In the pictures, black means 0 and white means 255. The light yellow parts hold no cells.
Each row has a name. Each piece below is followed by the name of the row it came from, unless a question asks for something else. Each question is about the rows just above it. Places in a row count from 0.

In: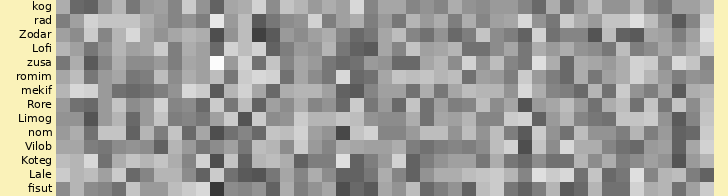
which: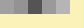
Koteg
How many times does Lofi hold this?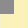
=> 3
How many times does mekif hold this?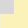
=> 3
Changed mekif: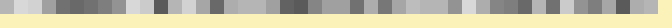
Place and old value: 3, [154]
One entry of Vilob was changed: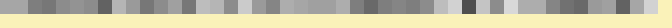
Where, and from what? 26, [113]

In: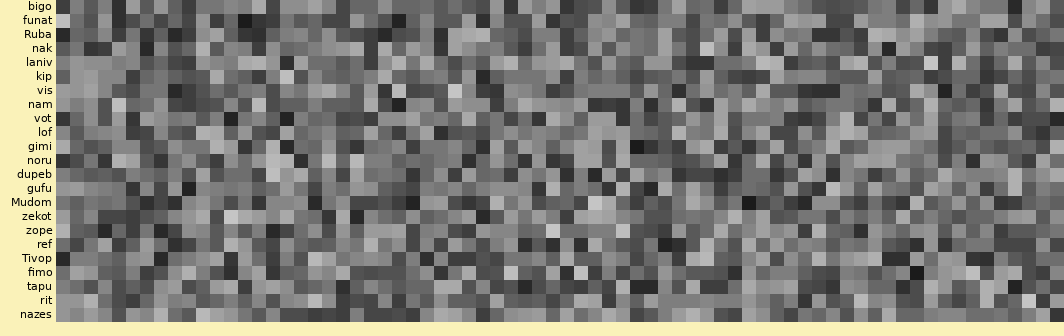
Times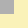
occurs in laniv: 6
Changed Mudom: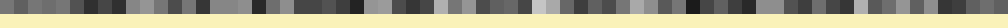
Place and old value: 19, [118]
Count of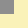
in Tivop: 5
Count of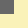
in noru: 5
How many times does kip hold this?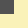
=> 3
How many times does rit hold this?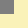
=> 9

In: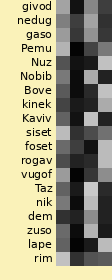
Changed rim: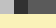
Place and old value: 2, [83]
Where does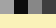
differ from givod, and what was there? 1, [18]
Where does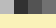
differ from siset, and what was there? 2, [76]

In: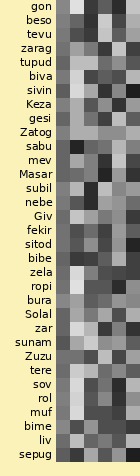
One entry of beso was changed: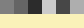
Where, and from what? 2, [51]
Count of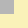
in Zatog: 0
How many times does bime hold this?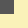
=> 0

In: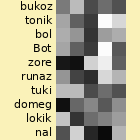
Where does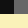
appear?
domeg
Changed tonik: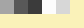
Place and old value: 1, [96]
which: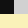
zore
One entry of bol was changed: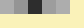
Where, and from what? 2, [52]
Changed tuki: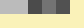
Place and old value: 3, [109]
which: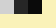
nal
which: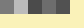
bukoz

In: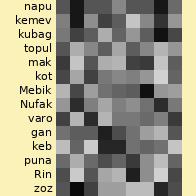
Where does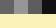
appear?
kubag
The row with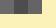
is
puna
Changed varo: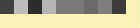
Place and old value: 1, [180]
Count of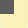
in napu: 0
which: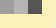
gan
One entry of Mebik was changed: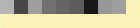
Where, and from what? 6, [17]
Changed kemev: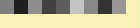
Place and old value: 1, [23]

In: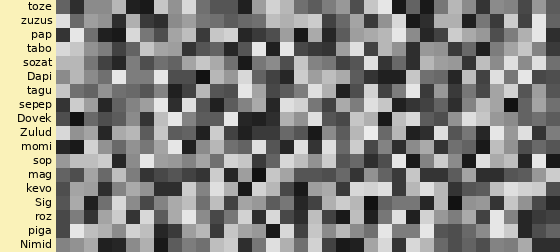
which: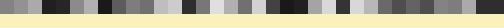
Nimid
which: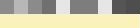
piga
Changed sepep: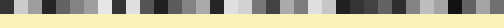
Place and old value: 8, [46]
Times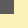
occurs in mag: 2

